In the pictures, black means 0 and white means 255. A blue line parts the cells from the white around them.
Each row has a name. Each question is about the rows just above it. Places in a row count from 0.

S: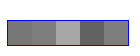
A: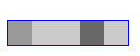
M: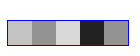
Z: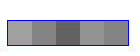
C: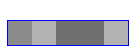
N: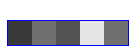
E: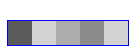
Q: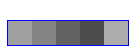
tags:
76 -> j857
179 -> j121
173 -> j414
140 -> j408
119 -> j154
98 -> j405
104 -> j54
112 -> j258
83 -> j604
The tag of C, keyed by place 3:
j258
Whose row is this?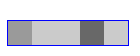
A
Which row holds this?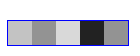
M
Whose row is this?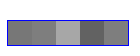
S
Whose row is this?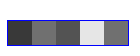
N

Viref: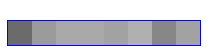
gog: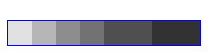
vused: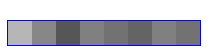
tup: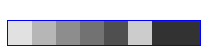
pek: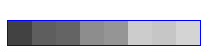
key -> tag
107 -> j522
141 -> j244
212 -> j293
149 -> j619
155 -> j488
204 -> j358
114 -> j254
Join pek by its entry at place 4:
j619
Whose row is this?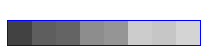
pek
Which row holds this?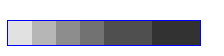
gog
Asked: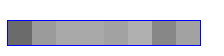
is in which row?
Viref

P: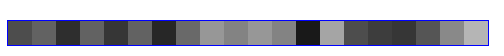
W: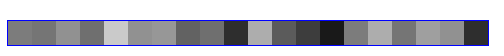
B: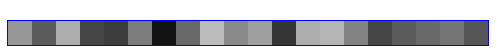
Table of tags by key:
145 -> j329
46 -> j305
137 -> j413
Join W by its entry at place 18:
j329
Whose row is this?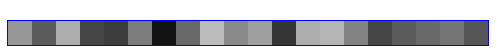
B

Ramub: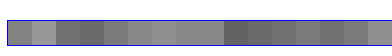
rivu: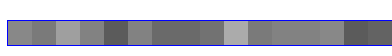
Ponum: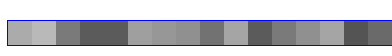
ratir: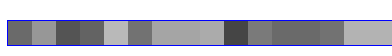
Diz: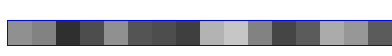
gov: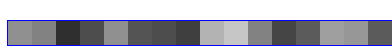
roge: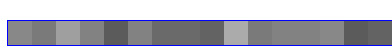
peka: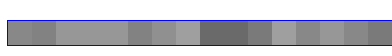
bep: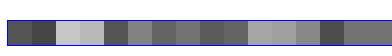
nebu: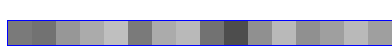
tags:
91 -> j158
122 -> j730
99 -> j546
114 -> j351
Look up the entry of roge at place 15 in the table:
j546
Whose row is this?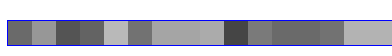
ratir
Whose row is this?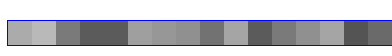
Ponum

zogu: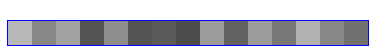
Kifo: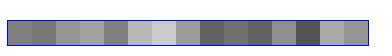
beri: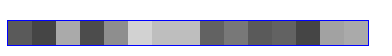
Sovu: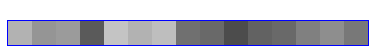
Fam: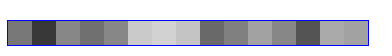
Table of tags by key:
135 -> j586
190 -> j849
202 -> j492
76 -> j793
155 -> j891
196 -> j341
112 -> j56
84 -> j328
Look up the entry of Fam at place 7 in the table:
j341
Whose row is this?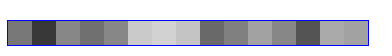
Fam

